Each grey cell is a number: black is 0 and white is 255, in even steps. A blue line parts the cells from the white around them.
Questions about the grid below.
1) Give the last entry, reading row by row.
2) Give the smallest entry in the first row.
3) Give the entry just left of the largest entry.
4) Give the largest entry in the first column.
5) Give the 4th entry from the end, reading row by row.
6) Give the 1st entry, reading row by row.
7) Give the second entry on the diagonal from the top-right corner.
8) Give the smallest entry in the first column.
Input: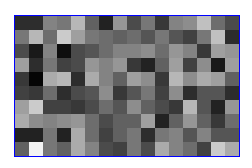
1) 171
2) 34
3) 97
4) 171
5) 109
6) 45
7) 192
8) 34

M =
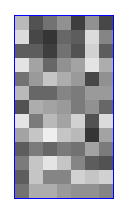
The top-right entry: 71
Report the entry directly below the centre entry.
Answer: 163
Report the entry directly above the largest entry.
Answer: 185
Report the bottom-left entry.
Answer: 114
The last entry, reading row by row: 133
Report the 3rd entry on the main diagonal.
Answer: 62
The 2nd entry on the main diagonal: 71
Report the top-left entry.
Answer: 185
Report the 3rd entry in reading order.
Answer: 114
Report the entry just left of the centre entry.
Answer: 163
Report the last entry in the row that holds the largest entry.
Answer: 163
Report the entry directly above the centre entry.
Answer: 133
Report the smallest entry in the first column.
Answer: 82
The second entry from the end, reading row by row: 145
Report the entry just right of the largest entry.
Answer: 197
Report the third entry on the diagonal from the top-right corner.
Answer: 82
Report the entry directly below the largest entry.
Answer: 103

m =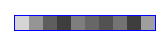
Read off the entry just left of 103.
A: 126
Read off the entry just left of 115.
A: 82

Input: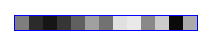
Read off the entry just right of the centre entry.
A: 224
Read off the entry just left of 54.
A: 22
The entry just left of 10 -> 203

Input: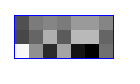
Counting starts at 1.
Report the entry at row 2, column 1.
71
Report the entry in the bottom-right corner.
112
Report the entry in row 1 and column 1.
80
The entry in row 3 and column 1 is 247
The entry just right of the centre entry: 185
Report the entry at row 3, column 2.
144

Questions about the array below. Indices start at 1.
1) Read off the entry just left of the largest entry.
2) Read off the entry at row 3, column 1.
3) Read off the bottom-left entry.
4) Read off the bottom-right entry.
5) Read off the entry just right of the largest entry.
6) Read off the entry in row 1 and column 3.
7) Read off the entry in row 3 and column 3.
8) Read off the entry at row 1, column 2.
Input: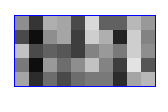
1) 62
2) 194
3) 165
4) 184
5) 86
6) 175
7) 97
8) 53
